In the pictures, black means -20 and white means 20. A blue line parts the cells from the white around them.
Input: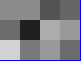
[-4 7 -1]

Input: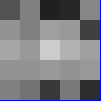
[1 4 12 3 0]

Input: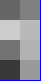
[0 12]

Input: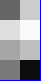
[12 15]

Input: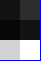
[-13 -19]

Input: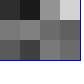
[13 -3 -10]
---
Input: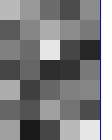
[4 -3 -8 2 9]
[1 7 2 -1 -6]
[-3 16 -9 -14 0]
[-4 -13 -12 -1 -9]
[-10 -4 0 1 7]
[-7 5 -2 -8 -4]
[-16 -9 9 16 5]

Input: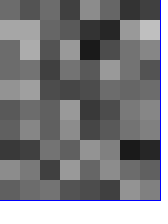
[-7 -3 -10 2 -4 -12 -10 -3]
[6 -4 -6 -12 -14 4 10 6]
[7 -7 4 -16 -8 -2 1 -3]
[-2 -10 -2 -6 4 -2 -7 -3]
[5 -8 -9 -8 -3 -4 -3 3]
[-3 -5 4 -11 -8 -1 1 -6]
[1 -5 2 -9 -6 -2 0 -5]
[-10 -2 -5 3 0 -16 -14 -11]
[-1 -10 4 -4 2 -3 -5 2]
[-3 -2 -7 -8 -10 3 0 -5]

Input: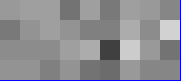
[5 5 -2 5 -1 5 4 1 4]
[3 5 3 0 0 7 2 13 -1]
[2 2 5 7 -10 12 4 -2 2]
[3 0 3 -2 -3 4 1 1 3]

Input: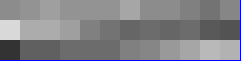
[3 5 3 3 3 6 2 2 0 -2 1 2]
[7 7 5 0 -2 -4 -3 -4 -3 -6 -7 14]
[-5 -5 -3 -3 -3 0 1 4 6 9 8 -12]

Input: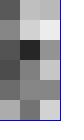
[10 9 -6]
[13 17 1]
[-14 3 -7]
[0 11 -8]
[1 1 -3]
[-2 13 7]

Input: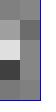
[1 0]
[-3 5]
[1 15]
[1 -10]
[0 -1]

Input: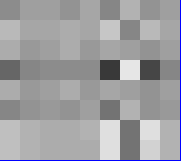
[5 5 3 6 1 8 3 5 2]
[6 6 7 6 11 1 9 6 9]
[4 5 7 4 6 5 3 5 7]
[1 2 2 2 -11 16 -9 1 -4]
[4 5 7 4 6 5 3 5 7]
[3 4 3 5 -2 8 3 4 1]
[8 7 7 8 15 -2 15 8 10]
[8 7 7 7 15 -2 13 8 10]

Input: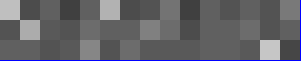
[-8 -5 -10 -5 8 -8 -7 -2 -10 -5 -7 -5 -7 -1 10]
[7 -6 -7 -3 -5 -5 0 -3 -8 -5 -5 -3 -7 -5 -7]
[-5 -7 -6 1 -7 -3 -6 -6 -6 -5 -5 -6 11 -9 -5]

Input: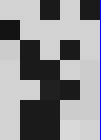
[13 -16 13 -16 13]
[13 13 13 13 -17]
[-16 13 -16 13 12]
[-16 -16 13 12 13]
[13 -15 -16 12 13]
[-16 -16 12 12 13]
[-16 -16 14 13 13]
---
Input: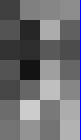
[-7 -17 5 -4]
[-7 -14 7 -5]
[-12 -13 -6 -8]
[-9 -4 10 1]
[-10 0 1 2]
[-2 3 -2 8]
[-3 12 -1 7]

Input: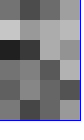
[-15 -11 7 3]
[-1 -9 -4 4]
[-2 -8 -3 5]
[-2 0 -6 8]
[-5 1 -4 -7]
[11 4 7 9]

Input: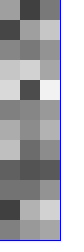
[5 -10 -1]
[14 -8 18]
[-5 -7 -6]
[10 -3 2]
[-2 -2 3]
[1 -1 3]
[0 1 4]
[7 2 8]
[0 4 6]
[-9 5 11]
[-10 8 13]
[11 13 6]

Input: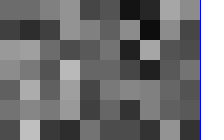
[-10 -13 -10 3 0 -5 2 -18 2 -9]
[-3 -3 0 3 -9 -7 -17 -14 6 2]
[2 -1 -7 9 -4 -4 -9 -15 -6 -2]
[-2 1 -1 4 -10 -4 -12 0 -5 -6]
[4 5 -3 -8 -6 -2 -15 6 -7 -8]
[-5 7 -5 5 -9 -1 1 0 -4 -7]
[-8 10 -11 -13 -2 -8 -8 -12 3 -12]

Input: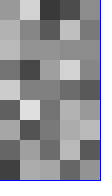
[-2 -9 5 13 1]
[6 -7 -1 7 9]
[12 0 0 -3 -6]
[8 1 -6 10 -1]
[9 3 3 2 2]
[-4 5 -3 9 -6]
[-10 7 6 -4 3]
[4 13 -11 -8 2]
[-5 15 -2 8 4]

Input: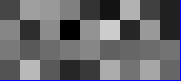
[1 -13 2 -20 3 12 -14 4 -15]
[-1 -6 -3 -1 1 -5 -4 -3 -2]
[-9 5 4 0 -12 -17 8 -10 -15]
[-7 9 -6 -14 -11 7 -2 6 -4]
